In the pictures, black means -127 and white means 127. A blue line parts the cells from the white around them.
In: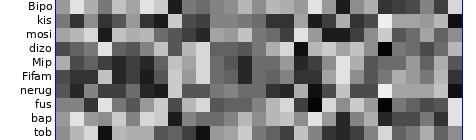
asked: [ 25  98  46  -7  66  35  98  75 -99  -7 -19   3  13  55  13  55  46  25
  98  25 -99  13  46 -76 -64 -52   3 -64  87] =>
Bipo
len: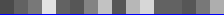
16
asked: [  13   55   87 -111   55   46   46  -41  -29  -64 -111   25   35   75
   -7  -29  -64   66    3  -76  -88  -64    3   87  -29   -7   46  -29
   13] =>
tob
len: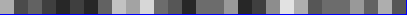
29
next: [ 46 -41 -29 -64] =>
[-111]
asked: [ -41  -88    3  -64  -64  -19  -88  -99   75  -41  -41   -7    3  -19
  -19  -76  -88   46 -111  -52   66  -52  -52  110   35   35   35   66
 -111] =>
nerug
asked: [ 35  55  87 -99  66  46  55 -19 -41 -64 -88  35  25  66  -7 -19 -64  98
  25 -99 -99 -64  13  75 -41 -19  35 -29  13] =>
mosi

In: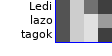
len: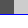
2
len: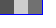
3
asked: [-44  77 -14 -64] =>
Ledi

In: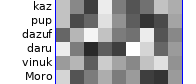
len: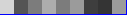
9
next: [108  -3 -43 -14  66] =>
[45]
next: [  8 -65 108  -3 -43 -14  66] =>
[45]
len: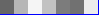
7

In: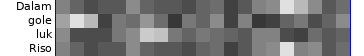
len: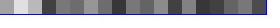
19
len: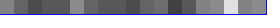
19
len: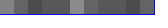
11
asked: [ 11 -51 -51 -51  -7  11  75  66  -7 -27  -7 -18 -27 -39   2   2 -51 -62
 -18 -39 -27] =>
luk

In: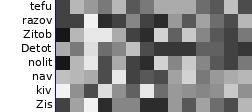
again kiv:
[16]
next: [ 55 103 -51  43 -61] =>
[-83]
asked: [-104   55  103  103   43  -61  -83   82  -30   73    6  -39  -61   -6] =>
Zitob
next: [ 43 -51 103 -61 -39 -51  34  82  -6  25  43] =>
[55]
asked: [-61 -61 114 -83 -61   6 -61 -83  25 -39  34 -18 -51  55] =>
razov

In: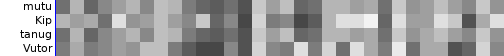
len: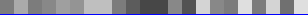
22
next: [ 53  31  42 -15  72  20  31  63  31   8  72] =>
[20]
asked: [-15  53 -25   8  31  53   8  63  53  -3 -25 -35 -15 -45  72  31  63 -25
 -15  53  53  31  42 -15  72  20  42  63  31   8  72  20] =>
tanug
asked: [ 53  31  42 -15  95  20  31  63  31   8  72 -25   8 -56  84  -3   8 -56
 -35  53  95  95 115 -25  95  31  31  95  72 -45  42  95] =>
Kip
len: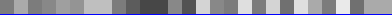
28
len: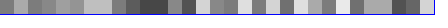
31

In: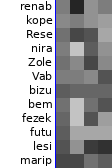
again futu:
[39]
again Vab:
[-2]

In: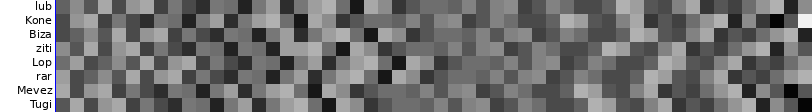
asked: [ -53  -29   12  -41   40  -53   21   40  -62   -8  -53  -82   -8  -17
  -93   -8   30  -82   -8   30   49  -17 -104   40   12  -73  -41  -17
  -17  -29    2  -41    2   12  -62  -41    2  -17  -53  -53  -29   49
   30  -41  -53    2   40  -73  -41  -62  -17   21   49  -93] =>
Biza
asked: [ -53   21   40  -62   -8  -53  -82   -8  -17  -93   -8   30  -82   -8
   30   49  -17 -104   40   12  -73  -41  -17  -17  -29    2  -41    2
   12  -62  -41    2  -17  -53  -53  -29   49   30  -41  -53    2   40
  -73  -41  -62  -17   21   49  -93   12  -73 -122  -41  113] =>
Kone

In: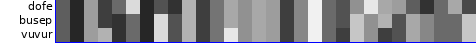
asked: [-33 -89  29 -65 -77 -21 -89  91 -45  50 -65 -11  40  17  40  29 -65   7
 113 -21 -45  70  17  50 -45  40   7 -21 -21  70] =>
busep
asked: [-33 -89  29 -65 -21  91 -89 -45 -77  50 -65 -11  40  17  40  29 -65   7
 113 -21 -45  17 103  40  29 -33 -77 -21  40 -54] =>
dofe

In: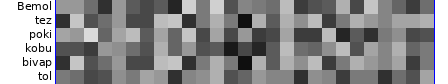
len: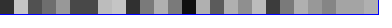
27
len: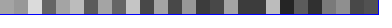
27
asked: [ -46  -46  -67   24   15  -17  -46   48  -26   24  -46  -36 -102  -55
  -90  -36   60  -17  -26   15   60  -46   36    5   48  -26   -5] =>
kobu

